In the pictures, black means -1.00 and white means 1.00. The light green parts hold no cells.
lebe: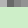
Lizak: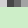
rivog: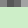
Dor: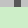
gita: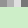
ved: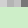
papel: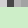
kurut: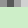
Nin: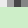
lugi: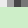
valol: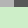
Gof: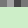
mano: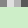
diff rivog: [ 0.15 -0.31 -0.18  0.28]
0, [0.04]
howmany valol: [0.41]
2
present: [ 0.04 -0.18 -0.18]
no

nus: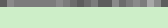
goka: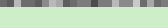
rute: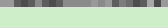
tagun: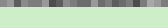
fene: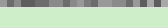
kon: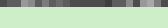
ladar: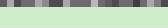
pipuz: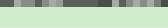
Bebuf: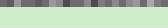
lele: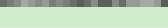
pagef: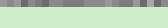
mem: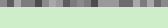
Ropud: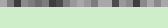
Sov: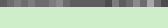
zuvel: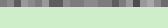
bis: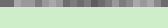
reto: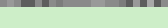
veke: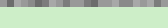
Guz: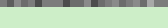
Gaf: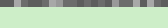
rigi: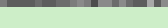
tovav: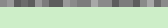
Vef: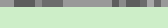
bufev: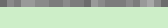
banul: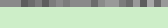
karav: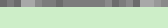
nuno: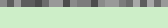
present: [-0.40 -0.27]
yes
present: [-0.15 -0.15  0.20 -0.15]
yes
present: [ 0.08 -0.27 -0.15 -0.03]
yes
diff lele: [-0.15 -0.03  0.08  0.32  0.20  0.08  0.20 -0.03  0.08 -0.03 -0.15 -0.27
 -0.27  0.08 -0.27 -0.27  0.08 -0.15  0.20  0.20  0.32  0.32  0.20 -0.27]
12, [-0.15]
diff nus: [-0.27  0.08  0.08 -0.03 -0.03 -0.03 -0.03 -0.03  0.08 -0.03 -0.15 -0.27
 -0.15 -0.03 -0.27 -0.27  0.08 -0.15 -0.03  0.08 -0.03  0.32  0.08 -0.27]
2, [-0.03]

